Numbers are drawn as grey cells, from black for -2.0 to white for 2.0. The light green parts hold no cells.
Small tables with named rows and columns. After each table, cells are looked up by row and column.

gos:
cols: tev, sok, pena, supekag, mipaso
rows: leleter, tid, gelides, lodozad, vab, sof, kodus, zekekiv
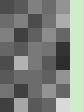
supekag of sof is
-0.5
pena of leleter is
0.0
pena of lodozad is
-0.1
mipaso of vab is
-1.3
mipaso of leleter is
0.3
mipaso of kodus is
-0.4
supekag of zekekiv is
-0.4
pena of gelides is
-0.5
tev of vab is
-0.8
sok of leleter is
-0.6
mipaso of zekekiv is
1.4
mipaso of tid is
0.7
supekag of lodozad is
-0.2
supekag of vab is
-0.6
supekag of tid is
-0.2
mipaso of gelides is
-0.4
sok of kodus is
-1.0
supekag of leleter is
-0.3
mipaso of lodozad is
-1.2
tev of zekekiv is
-1.0
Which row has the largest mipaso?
zekekiv

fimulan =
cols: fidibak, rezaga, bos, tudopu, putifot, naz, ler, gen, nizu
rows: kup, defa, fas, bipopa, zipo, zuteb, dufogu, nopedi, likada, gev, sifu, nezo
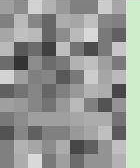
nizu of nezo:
0.8
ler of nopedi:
0.0
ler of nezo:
0.3
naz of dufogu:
0.4
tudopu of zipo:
-0.3
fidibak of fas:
0.6
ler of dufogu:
0.8
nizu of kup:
0.6
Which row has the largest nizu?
bipopa

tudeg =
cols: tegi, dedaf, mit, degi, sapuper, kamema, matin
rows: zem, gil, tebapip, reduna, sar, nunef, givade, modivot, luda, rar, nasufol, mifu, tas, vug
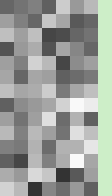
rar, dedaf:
0.0
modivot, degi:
0.6
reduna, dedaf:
0.4
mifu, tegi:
-0.5
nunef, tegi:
0.6
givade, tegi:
1.0
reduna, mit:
0.7
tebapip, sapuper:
-0.8
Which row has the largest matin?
modivot

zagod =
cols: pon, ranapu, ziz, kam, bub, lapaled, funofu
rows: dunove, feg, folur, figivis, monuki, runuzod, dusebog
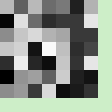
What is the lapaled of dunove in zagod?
-1.5
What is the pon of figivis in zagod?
1.1
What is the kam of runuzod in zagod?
-0.5
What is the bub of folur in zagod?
0.6
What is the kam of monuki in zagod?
-1.8
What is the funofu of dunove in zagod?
0.8
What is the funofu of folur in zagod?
-1.1
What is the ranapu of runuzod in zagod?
0.3
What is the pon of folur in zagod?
0.2
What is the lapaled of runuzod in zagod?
-1.5
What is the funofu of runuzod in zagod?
-1.7
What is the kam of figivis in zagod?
1.9
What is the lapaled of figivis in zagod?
-1.3
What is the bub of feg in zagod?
-1.1
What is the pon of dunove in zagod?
0.9
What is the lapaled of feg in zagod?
-1.1
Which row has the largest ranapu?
monuki

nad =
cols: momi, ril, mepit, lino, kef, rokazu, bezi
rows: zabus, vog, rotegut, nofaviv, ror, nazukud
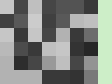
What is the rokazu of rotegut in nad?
-1.1
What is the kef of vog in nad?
-0.6
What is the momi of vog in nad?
-1.0
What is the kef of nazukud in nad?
-1.1
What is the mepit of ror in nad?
-0.9
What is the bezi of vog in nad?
1.0
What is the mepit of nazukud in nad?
0.8
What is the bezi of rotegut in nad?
-0.3
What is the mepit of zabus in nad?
1.0
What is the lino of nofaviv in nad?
1.0
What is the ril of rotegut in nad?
-1.1
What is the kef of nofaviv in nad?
1.1
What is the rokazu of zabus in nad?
-0.7
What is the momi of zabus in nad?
1.1
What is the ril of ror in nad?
-1.3
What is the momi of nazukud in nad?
0.8
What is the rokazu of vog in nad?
0.9
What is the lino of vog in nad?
-1.0

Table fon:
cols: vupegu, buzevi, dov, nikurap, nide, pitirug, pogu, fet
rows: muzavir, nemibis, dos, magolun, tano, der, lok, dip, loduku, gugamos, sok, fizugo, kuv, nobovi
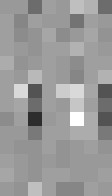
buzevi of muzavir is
0.4
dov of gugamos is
-0.1
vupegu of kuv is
0.6
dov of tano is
0.4
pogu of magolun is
0.5
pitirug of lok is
1.4
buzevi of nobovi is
0.3
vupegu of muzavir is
0.4
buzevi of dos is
0.2
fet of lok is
-0.7
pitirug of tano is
0.2
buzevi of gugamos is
0.4
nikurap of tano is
0.5
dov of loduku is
-1.3
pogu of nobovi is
0.5
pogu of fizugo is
0.4

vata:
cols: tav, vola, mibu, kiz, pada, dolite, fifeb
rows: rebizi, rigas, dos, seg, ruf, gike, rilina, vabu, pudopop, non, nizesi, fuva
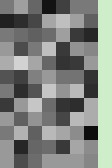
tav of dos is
-0.1
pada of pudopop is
-0.9
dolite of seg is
0.3
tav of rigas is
-1.5
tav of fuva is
0.4
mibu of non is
-0.5
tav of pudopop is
0.4
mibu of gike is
0.0
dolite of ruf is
-1.1
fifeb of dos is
-1.4
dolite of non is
0.2
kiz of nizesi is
-0.3
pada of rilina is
0.3
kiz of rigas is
0.6
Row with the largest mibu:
vabu

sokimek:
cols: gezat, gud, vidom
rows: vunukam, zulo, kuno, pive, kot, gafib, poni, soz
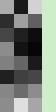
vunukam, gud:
-1.6
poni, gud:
-0.3
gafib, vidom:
-0.9
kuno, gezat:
-0.9
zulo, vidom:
-0.5
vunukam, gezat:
0.7
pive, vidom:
-1.9
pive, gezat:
0.2
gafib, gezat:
-1.5
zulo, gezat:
-1.3
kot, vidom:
-1.6
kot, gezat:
0.0
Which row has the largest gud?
soz

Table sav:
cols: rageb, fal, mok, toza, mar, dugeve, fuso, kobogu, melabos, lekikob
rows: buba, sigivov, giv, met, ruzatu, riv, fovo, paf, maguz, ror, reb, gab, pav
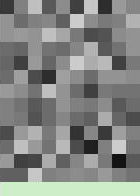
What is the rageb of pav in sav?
-0.5
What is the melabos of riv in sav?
0.3
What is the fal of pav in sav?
-0.5
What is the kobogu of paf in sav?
0.2
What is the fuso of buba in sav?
1.1
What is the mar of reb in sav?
0.9
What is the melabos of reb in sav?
1.2

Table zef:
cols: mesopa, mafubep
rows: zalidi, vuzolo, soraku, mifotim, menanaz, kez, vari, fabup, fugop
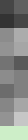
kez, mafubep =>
0.0
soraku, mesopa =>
0.2
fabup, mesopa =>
0.1
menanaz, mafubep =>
-0.6
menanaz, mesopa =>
-0.2
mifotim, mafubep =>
0.6
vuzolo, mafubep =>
-0.9
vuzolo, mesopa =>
-1.2
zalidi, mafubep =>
-0.5
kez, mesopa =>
0.2
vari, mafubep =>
0.0
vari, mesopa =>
-0.3
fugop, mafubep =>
1.1
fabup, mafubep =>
0.6

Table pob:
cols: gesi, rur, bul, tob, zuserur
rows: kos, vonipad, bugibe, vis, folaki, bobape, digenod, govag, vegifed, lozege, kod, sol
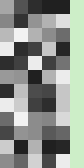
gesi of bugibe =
0.9
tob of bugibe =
0.2
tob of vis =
1.1
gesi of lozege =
-0.9
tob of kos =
-1.5
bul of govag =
-1.0
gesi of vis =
1.7
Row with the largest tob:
vis

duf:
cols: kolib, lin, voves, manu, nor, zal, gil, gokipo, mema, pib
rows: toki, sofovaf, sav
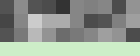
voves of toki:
-0.7
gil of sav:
0.1
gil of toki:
0.0
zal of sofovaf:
0.1
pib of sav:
-0.8
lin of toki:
0.2
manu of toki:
-0.8
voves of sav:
0.9
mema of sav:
0.3
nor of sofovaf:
0.7
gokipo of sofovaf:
-0.7
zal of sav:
-0.1
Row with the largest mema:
sav

